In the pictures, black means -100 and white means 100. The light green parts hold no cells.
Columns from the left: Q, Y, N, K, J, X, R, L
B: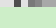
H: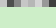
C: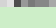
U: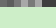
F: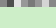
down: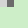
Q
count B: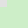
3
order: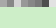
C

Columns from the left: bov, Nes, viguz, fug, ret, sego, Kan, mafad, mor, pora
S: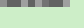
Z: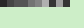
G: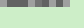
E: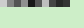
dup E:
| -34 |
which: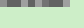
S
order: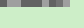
G
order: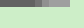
S
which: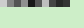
E
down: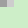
bov
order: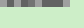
G

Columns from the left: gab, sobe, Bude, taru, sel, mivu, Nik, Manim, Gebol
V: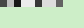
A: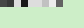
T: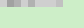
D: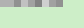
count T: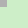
2
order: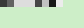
A
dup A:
| 73 |
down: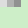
Bude
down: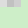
Nik
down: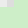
sel

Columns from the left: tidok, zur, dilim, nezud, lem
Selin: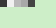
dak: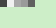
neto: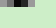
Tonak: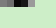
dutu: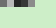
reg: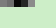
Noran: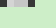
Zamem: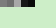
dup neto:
| 21 |
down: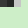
nezud
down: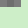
tidok
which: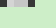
Noran
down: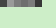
tidok
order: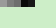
Tonak

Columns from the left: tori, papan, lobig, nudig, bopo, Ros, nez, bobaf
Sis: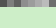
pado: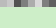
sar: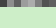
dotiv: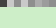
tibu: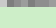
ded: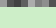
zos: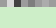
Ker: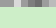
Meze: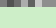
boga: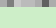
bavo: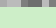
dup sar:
| -25 |
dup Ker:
| 22 |
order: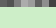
sar
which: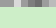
Ker
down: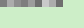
Ros
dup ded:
| -36 |

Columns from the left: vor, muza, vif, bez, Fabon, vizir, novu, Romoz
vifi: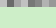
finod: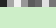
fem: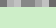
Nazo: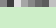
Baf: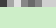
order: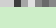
Baf
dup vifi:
| 51 |
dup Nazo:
| 6 |
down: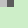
novu
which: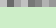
vifi
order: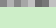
fem
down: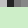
vor

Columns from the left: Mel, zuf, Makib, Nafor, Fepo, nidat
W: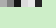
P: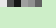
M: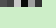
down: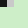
Makib
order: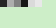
W

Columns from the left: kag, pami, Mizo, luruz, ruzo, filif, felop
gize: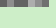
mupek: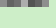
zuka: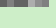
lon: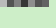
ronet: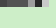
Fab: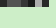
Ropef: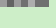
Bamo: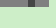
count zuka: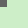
3
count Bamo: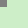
6
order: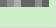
gize
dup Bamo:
| 0 |
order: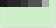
Fab

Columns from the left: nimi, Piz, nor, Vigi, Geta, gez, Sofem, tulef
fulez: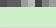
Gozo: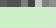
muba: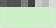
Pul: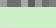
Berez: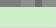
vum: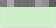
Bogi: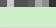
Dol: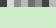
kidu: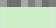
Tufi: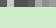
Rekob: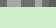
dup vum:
| -13 |
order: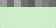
vum
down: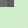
Geta
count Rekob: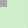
3
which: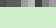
fulez

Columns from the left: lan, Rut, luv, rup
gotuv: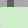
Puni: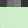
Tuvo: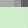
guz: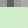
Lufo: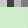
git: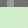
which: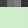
Puni
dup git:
| -11 |
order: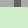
gotuv
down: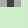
lan
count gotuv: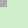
3
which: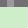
git

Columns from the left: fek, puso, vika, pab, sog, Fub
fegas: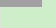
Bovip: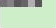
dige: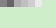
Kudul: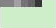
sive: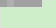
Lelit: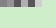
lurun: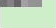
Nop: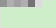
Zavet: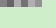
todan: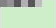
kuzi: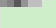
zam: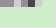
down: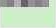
puso
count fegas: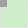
6
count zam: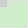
2
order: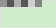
Lelit
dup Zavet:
| 37 |
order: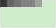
Kudul
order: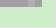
sive

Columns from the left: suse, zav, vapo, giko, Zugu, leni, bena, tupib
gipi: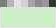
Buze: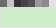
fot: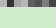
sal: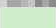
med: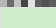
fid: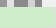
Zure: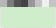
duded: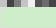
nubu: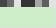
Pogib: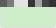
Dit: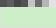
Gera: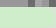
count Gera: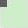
0
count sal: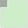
3
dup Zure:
| 54 |
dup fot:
| 43 |
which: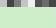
duded
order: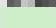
med
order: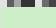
nubu

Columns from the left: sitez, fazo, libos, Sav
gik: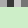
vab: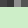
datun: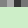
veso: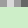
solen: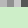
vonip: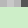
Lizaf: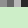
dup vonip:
| 44 |
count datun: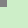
1

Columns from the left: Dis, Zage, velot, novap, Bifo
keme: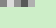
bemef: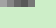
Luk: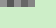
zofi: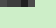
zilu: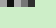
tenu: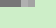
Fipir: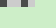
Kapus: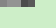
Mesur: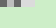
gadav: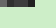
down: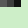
Zage
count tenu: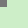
3
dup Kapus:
| 15 |
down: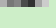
Bifo
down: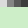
Zage
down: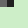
novap
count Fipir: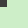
0

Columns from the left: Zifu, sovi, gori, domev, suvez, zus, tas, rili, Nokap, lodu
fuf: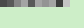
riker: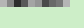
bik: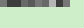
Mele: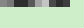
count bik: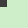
3
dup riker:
| 42 |
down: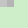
lodu

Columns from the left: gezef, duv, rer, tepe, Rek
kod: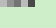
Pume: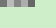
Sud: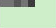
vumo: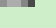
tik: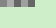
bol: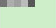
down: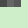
Rek
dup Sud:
| -9 |
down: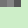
rer
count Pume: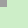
0

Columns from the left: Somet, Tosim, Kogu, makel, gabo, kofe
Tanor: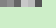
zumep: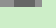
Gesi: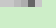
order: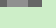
zumep
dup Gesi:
| 57 |
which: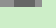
zumep
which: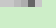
Gesi
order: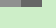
zumep

